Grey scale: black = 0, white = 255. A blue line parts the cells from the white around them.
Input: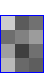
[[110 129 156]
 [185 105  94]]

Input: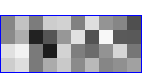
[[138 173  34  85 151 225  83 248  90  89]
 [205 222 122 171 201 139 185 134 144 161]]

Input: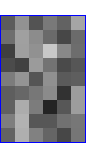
[[110 160 140 106  71 107]
 [ 75  65 155 115  74  86]
 [ 94 103 119 139  50 156]
 [126 178  87  87 113 119]]

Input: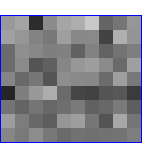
[[161 150 131 120 159 136 137  67 176 148]
 [107 139  84  96 134 151 158 139 106 159]
 [ 38 127 153 173 106  69  66  84  87  59]
 [157 124 104  94 149 158 118  84 167 117]]

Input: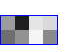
[[110 146 245 138]]

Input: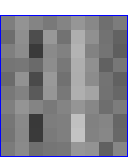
[[109 143  77 152 114 174 144 114  98]
 [117 119 106 141 120 174 144  97 119]
 [120 130  90 150 120 175 164 114 103]
 [118 137  57 125 127 192 129 133 102]
 [123 138 111 117 119 151 147  96 134]]

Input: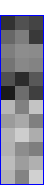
[[103 125  57]
 [116 136 131]
 [ 27 109  63]
 [155 169 128]
 [178 141 126]
 [179 131 209]]
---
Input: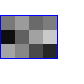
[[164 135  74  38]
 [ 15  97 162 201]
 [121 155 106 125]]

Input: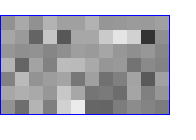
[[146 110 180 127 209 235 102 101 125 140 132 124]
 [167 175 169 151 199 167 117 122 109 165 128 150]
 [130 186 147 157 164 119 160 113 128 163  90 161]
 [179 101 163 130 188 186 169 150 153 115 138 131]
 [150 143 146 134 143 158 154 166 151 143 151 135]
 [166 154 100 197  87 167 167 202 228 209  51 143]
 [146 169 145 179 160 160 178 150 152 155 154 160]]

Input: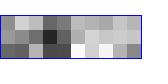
[[104  97 180  74  76 251 208 244 179 136]
 [153 139 110  38  97 176 212 199 205 198]
 [143 210 189 103 122 187 178 169 198 182]]

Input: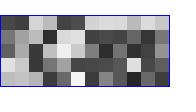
[[189 195 180  60 105 244  60 133  87  37 105  62]
 [224 201  57 117 162  70  72  75  86 223  72  94]
 [ 96 170  57 191 239 202 126  45 115  49  66 147]
 [118 161 187  47 217 224  65  73  68 101  54 119]
 [ 72  63 213 187  67  76 211 219 217 186 219 200]]

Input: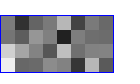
[[238 103 106 140 130  54 183  90]
 [208 165 131  86 191 112 130 131]
 [117  93 150 128  33 126 110 108]
 [123  49 100 122 183  67 122 105]]

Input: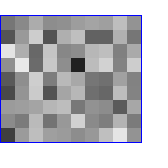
[[ 63 155 190 159 155 141 152 191 229 147]
 [139 123 186 115 152 209 138 126 179 123]
 [155 158 164 182 189 120 146 140  91 167]
 [ 73 148 203  83 165 183 111 103 189 131]
 [ 89 142 206 125 185 168 118 112 161 130]
 [143 233 107 200 142  33 188 210 131 205]
 [227 174 104 197 135 141 183 190 128 170]
 [ 84 153 205  83 175 191  98  98 177 118]
 [118 137 172 141 144 157 164 159 190 147]]
